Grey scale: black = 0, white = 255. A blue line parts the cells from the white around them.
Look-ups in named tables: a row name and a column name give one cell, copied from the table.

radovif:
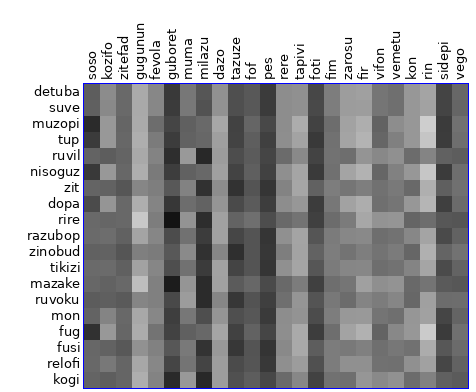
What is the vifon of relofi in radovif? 113
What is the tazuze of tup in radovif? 67
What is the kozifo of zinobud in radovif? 98
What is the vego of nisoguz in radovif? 110
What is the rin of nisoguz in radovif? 198
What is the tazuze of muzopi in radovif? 66

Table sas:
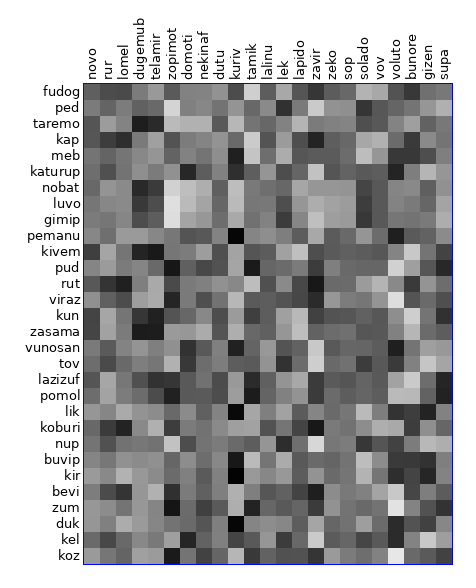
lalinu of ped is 138
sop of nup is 124
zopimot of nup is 194
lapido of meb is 86
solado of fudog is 179
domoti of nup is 77
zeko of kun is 83
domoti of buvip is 141
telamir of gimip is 93
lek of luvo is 78
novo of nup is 116
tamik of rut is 189
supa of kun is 49
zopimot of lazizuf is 54
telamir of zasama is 29
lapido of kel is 104
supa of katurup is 150
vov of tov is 88
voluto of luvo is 131

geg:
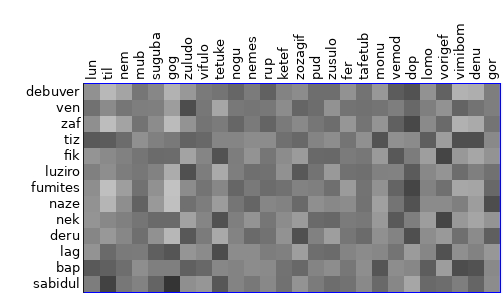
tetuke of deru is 169
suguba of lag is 95
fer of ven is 115
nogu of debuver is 102
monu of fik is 154
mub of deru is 111
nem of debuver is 164
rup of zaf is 100
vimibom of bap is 77
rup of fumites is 108
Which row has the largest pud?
naze

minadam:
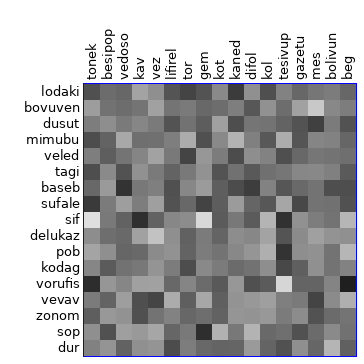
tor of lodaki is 68
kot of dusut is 160
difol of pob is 149
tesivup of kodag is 72
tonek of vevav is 123
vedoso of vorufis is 134
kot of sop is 177
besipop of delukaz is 110
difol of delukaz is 135
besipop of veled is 94
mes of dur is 102
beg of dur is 96
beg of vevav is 175
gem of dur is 104
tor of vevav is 95
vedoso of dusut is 122
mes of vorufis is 100
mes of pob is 145
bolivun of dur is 181

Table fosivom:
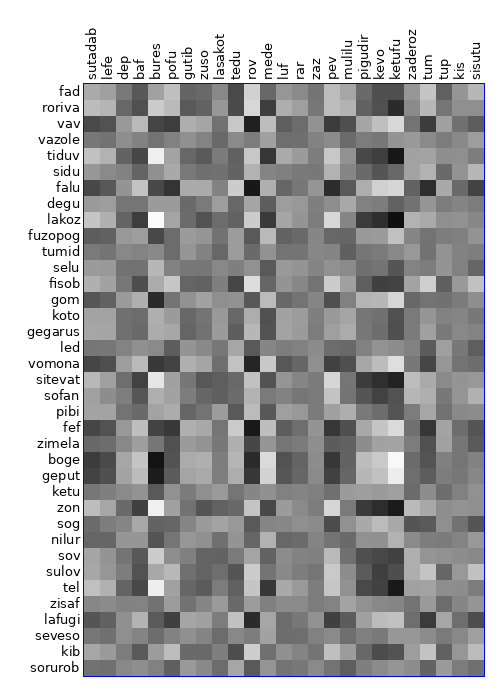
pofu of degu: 155
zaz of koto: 127
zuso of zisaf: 133
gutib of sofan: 125
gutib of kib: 106
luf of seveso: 109
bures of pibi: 163

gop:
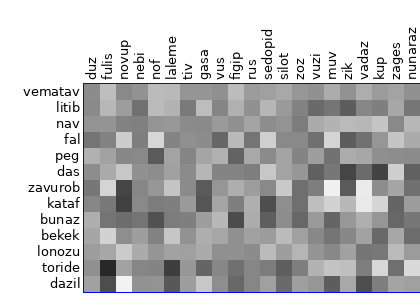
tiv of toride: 151
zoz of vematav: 151
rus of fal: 116
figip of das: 132
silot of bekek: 187
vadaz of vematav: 173
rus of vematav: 156
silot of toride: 94
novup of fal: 205
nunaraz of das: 97
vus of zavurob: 150
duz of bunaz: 174

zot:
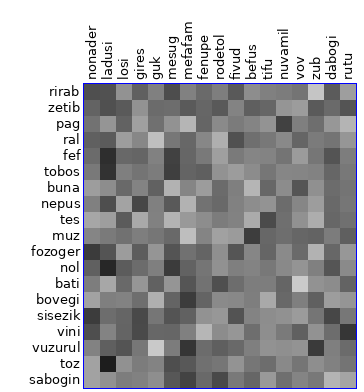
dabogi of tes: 103
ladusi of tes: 158
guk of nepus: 128
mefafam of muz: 190
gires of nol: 108
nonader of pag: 114
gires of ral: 135
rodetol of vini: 140
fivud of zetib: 131

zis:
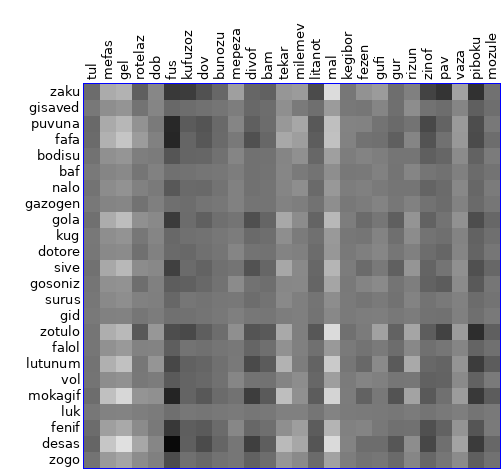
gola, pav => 115
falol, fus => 94
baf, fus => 112
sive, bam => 102
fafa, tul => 107
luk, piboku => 116
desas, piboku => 59
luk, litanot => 117

